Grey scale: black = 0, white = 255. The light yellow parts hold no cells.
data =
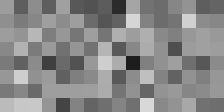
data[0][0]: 156
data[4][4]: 106
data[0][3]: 94
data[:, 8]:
[43, 98, 175, 89, 172, 89, 117, 132]
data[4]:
[122, 97, 139, 63, 106, 82, 152, 206, 172, 29, 128, 145, 159, 111, 87, 139]
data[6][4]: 158
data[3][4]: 113
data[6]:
[121, 135, 106, 158, 158, 158, 159, 172, 117, 146, 101, 147, 153, 134, 139, 152]
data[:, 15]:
[100, 135, 153, 157, 139, 151, 152, 110]
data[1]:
[143, 123, 135, 159, 140, 158, 107, 85, 98, 214, 130, 108, 116, 208, 140, 135]
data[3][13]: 156
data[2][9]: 157
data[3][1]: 178
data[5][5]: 127
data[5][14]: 128
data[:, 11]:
[108, 108, 137, 145, 145, 131, 147, 137]
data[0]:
[156, 94, 141, 94, 160, 88, 82, 92, 43, 165, 114, 108, 134, 147, 94, 100]
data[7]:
[187, 199, 200, 149, 68, 131, 100, 111, 132, 112, 216, 137, 147, 168, 113, 110]
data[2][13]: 152
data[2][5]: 118
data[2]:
[157, 148, 183, 126, 151, 118, 158, 117, 175, 157, 175, 137, 128, 152, 160, 153]
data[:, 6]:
[82, 107, 158, 114, 152, 138, 159, 100]

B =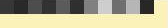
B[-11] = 55
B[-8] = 50
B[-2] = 182
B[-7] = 91

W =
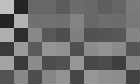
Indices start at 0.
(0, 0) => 192
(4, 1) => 59
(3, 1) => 154
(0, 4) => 92
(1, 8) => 108
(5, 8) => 141
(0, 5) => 108
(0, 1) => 36
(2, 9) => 132
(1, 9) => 120
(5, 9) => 66
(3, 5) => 80
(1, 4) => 112
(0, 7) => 94
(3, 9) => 85
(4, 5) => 151
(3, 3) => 148
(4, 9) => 134
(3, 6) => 140
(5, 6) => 150

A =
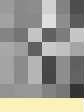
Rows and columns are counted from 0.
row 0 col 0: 155
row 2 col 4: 125
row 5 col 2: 181
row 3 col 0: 168
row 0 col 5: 77
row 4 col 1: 139
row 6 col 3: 130
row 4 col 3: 72
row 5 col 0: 164
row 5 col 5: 99
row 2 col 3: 97
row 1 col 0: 162
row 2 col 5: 198
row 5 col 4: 141

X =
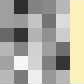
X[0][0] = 159
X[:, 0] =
[159, 159, 104, 182, 162, 185]
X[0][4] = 183
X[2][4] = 204
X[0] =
[159, 46, 130, 138, 183]
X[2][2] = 179

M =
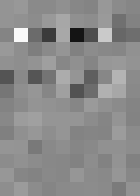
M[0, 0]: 148
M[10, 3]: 137
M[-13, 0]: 148
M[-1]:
[142, 155, 140, 133, 138, 139, 140, 138, 123, 146]
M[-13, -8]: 140
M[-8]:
[118, 143, 150, 134, 160, 82, 108, 177, 167, 137]
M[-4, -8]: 121
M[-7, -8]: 148
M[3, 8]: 134
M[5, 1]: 137
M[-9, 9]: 139
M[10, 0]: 149
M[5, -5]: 149
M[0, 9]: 134
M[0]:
[148, 152, 138, 138, 144, 135, 132, 152, 139, 134]
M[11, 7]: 130
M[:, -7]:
[138, 153, 59, 138, 159, 116, 134, 146, 149, 142, 137, 136, 137, 133]
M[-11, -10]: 153
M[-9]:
[84, 137, 85, 116, 172, 149, 95, 135, 180, 139]
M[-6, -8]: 160
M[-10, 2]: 147
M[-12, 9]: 110
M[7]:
[131, 138, 148, 146, 143, 134, 154, 145, 139, 132]
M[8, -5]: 149
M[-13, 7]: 154
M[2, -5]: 20
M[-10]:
[145, 142, 147, 159, 135, 144, 133, 151, 153, 147]
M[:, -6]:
[144, 167, 168, 149, 135, 172, 160, 143, 149, 149, 142, 135, 135, 138]

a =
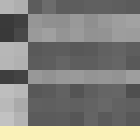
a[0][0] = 182
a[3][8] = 100
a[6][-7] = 91
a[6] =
[190, 184, 88, 91, 98, 84, 95, 101, 102, 79]
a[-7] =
[57, 72, 154, 160, 148, 155, 146, 147, 157, 156]
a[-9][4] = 93
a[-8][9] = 162
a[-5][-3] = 99
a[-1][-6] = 92
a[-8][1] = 64
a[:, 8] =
[94, 158, 157, 100, 102, 147, 102, 98, 97]
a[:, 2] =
[92, 150, 154, 89, 92, 152, 88, 96, 91]
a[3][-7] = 92
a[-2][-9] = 170
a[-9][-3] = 96
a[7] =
[185, 170, 96, 95, 97, 96, 99, 104, 98, 96]
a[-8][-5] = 153
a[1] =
[58, 64, 150, 144, 143, 153, 143, 152, 158, 162]
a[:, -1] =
[91, 162, 156, 94, 89, 158, 79, 96, 88]

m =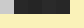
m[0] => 203
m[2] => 37
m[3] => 42
